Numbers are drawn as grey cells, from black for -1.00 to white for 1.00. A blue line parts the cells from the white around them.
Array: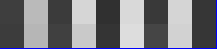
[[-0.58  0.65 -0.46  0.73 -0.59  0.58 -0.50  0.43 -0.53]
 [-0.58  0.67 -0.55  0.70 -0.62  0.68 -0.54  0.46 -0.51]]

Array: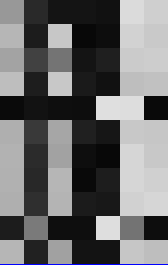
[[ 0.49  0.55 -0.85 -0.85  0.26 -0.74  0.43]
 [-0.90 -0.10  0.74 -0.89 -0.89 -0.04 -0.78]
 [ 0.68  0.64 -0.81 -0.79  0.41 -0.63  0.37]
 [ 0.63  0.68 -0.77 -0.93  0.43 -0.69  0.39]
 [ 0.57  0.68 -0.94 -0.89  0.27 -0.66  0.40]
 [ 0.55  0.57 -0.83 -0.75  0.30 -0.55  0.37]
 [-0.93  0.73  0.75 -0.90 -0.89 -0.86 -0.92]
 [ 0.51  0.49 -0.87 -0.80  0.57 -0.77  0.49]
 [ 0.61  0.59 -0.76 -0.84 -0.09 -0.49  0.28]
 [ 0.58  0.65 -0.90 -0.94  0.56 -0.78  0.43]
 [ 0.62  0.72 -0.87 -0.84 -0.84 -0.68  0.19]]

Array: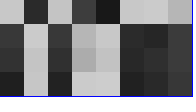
[[-0.57 -0.68 -0.74  0.61  0.59 -0.73  0.55 -0.76]
 [-0.54 -0.63 -0.69  0.52  0.35 -0.62  0.54 -0.61]
 [-0.54 -0.70 -0.66  0.57  0.43 -0.56  0.59 -0.56]
 [ 0.43  0.59  0.57 -0.81 -0.52  0.54 -0.67  0.57]]

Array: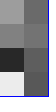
[[-0.31  0.85]
 [-0.26 -0.69]
 [-0.10  0.01]
 [-0.17  0.23]]

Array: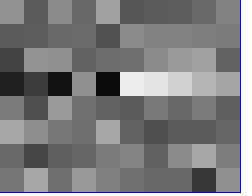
[[ 0.12 -0.58 -0.19 -0.19 -0.11  0.00  0.20 -0.13  0.30 -0.08]
 [-0.03  0.31  0.09 -0.24  0.02 -0.04 -0.21 -0.26 -0.44 -0.17]
 [-0.20 -0.28 -0.28 -0.38 -0.23  0.30 -0.13 -0.07  0.11  0.31]
 [-0.26 -0.04 -0.19 -0.05 -0.28 -0.23 -0.11  0.21 -0.38 -0.04]
 [ 0.29  0.41  0.64  0.79  0.86 -0.91  0.12 -0.86 -0.54 -0.75]
 [-0.23  0.26  0.21  0.08 -0.13 -0.15 -0.22  0.13  0.16 -0.49]
 [-0.04 -0.01  0.01  0.01  0.09 -0.37 -0.16 -0.18 -0.27 -0.29]
 [ 0.01 -0.18 -0.27 -0.28 -0.33  0.27 -0.19  0.08 -0.28  0.14]]

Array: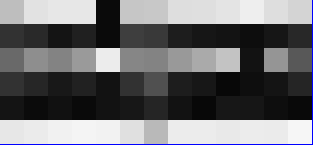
[[ 0.93  0.84  0.85  0.83  0.85  0.85  0.45  0.76  0.90  0.91  0.89  0.84
   0.81]
 [-0.93 -0.89 -0.83 -0.82 -0.94 -0.86 -0.71 -0.82 -0.86 -0.92 -0.87 -0.91
  -0.84]
 [-0.71 -0.84 -0.89 -0.94 -0.82 -0.77 -0.37 -0.61 -0.86 -0.74 -0.81 -0.70
  -0.61]
 [-0.31  0.17 -0.86  0.53  0.33  0.20  0.03  0.05  0.85  0.21  0.03  0.11
  -0.18]
 [-0.69 -0.83 -0.90 -0.85 -0.83 -0.77 -0.55 -0.51 -0.92 -0.75 -0.84 -0.68
  -0.61]
 [ 0.66  0.74  0.87  0.79  0.75  0.74  0.57  0.55 -0.92  0.81  0.81  0.77
   0.49]]

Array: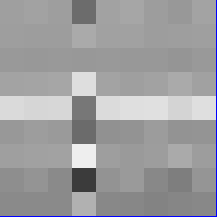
[[ 0.07  0.05  0.03  0.06  0.07  0.39  0.08  0.08  0.08]
 [ 0.17 -0.01  0.07  0.21  0.15 -0.54  0.08  0.16  0.11]
 [ 0.23  0.33  0.23  0.21  0.24  0.87  0.27  0.26  0.25]
 [ 0.16  0.15  0.22  0.15  0.14 -0.16  0.21  0.23  0.19]
 [ 0.75  0.66  0.76  0.75  0.72 -0.07  0.69  0.68  0.71]
 [ 0.26  0.33  0.27  0.25  0.28  0.74  0.30  0.29  0.28]
 [ 0.20  0.17  0.19  0.19  0.20  0.19  0.20  0.19  0.20]
 [ 0.25  0.24  0.23  0.26  0.26  0.33  0.23  0.23  0.24]
 [ 0.28  0.19  0.23  0.30  0.27 -0.15  0.24  0.27  0.25]]

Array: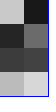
[[ 0.69  0.47]
 [-0.48 -0.53]
 [-0.16 -0.71]
 [-0.81  0.58]]
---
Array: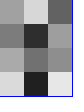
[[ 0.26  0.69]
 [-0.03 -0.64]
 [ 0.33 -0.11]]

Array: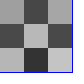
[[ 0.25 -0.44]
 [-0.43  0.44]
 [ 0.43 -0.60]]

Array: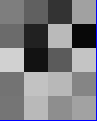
[[-0.01 -0.25]
 [-0.16 -0.74]
 [ 0.64 -0.86]]

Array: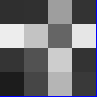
[[-0.63 -0.62]
 [ 0.86  0.53]
 [-0.59 -0.36]]

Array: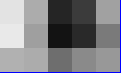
[[0.78 0.35]
 [0.83 0.25]
 [0.39 0.35]]

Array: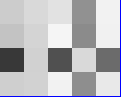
[[ 0.60  0.70]
 [ 0.53  0.66]
 [-0.56  0.64]]
